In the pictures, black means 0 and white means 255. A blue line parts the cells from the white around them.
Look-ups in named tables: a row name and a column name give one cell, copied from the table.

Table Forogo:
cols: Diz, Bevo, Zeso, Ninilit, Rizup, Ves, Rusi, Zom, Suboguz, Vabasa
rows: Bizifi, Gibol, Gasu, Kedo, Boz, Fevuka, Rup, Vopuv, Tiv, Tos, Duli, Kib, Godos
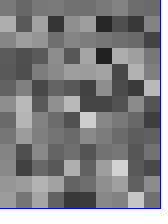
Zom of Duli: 210
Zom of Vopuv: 121
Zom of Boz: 72
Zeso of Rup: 89
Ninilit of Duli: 88
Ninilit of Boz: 138

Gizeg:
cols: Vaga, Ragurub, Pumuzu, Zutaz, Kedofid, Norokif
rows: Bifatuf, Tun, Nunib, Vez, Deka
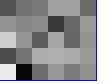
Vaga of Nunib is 206
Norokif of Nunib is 146
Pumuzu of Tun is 141
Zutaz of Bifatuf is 161
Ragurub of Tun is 136
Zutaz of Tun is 58
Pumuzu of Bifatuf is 122
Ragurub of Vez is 115
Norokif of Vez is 154
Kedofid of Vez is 170
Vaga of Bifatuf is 84
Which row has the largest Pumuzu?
Vez

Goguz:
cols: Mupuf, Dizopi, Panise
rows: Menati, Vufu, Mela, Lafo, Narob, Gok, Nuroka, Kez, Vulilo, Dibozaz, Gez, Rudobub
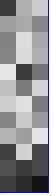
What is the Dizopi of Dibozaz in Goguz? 209
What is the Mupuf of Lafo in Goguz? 133
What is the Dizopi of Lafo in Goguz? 219
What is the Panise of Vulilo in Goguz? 228
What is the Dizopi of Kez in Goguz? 201
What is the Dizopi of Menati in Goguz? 176
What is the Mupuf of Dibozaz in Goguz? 65
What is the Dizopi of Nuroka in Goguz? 224
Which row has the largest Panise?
Vulilo

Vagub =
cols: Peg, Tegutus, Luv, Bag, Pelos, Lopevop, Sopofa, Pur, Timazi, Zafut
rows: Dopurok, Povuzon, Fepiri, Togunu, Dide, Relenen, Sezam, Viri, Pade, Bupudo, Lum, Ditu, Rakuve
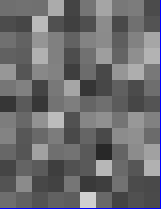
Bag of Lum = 62
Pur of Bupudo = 100
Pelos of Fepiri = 98
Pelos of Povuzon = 64
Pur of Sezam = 91
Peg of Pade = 131
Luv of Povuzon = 186
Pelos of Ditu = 118
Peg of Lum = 69
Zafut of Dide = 120
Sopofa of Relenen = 71

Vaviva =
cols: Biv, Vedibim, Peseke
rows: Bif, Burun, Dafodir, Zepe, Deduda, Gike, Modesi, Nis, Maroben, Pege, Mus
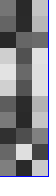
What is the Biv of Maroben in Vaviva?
48
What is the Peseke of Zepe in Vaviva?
225
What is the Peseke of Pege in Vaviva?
67
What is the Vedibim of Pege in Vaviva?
223
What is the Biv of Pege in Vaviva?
103
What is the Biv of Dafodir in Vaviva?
41
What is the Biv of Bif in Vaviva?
117
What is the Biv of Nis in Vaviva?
122
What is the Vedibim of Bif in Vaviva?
41
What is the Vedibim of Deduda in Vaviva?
105
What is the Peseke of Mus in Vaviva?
201
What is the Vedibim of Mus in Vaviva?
41
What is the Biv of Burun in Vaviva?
100
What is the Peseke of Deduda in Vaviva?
222
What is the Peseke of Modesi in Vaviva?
178
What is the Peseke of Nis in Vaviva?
197
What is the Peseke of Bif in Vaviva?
195
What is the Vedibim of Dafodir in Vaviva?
102

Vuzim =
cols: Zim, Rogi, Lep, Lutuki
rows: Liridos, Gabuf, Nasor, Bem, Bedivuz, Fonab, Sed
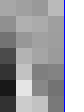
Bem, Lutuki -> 155
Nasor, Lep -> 161
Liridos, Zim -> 167
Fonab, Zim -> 24
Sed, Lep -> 194
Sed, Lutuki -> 121
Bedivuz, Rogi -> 194
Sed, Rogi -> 204
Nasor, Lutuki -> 158
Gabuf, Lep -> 171
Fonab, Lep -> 136
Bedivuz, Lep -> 127
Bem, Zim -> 75
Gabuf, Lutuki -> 159
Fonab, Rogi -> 229

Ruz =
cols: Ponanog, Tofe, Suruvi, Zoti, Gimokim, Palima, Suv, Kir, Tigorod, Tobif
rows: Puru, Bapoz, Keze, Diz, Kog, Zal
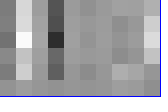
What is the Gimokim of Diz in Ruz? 157
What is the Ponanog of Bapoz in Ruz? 127
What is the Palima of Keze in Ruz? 148
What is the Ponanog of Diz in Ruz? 137
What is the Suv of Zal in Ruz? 150
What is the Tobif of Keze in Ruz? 219
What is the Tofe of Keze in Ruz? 250
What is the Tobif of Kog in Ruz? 150
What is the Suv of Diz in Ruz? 155
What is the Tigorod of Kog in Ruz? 166
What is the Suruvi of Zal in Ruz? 150
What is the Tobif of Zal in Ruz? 143
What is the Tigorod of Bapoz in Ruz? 152
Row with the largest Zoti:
Zal

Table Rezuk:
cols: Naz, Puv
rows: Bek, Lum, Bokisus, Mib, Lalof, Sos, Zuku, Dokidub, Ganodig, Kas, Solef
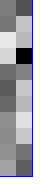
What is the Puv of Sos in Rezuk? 199
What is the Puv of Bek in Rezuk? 81
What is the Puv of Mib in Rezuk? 0
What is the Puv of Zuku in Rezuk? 183
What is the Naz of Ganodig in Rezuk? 139
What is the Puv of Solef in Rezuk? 94
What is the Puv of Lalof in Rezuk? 129
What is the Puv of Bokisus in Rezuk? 185
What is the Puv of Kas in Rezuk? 115
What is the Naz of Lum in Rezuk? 118
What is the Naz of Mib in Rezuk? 213

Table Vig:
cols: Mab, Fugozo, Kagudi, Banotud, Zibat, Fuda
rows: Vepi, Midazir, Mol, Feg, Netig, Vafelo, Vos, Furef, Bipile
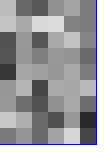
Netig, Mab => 55
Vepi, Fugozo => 104
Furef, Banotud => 80
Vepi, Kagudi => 88
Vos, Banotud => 145
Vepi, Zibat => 164
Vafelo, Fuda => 185
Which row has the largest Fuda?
Vafelo

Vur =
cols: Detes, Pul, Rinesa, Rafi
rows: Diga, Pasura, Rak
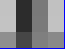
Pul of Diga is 44
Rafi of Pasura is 194
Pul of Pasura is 44
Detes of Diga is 194
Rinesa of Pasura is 122
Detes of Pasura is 195
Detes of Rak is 143
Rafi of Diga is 193
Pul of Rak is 70
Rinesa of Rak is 127
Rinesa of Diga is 121
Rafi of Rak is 137
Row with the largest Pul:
Rak

